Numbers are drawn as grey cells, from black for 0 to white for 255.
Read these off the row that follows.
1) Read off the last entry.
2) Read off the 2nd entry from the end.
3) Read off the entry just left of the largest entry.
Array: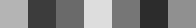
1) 144
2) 44
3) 106

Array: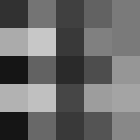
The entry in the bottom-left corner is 21
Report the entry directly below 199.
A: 98
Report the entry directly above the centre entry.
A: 57
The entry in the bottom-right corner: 136
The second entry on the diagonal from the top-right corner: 128
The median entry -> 104
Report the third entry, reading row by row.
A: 64

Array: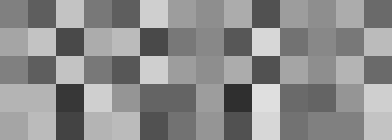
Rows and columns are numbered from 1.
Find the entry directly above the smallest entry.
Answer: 172
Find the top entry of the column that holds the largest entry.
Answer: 81
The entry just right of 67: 180
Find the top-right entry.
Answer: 106
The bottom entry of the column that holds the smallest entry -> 81
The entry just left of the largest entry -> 47
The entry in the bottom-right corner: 195
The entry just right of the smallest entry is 223
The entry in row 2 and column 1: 165
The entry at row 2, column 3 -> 73
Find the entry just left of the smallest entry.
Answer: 157
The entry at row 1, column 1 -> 128
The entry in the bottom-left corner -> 165
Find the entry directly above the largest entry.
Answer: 81
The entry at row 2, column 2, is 195
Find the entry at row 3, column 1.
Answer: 128
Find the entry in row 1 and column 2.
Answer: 94

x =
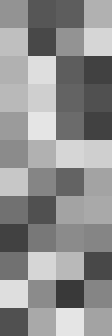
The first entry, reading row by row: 147
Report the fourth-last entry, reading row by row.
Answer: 80
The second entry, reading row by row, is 86
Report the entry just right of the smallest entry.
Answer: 133
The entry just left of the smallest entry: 139
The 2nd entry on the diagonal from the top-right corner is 147
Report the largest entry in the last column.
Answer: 214
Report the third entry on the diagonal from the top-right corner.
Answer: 222
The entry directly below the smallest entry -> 229
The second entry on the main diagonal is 72
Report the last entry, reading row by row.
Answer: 163
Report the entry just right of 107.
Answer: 65

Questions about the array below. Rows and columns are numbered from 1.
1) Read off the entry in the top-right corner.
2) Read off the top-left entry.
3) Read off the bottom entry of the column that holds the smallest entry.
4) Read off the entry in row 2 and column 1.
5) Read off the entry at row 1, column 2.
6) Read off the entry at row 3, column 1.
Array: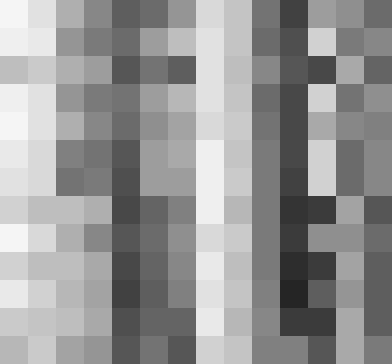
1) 107
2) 245
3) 128
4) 239
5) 225
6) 190

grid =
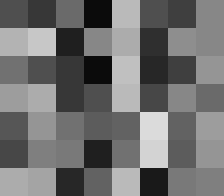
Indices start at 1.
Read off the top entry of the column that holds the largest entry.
79
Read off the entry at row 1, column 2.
55
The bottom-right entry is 127
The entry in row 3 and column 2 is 79
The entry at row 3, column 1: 113
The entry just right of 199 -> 31
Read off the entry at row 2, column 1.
179
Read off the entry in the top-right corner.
135
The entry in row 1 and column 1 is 79
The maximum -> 219
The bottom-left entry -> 172
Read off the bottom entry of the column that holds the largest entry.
25
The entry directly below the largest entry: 211
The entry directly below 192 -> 186

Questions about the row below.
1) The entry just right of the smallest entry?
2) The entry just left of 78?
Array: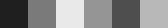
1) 122
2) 149

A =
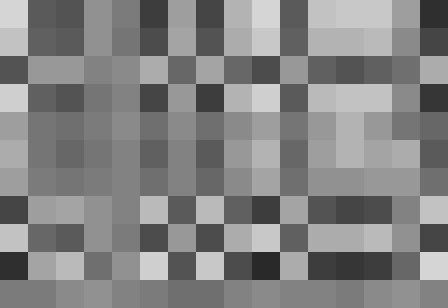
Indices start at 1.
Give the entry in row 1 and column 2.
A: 90
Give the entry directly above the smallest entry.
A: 200
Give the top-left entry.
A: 213
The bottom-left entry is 123
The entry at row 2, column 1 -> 194
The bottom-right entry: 130
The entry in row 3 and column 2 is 152
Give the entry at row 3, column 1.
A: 83
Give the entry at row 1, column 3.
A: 83
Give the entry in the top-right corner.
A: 47
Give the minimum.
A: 41
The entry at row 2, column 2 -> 96
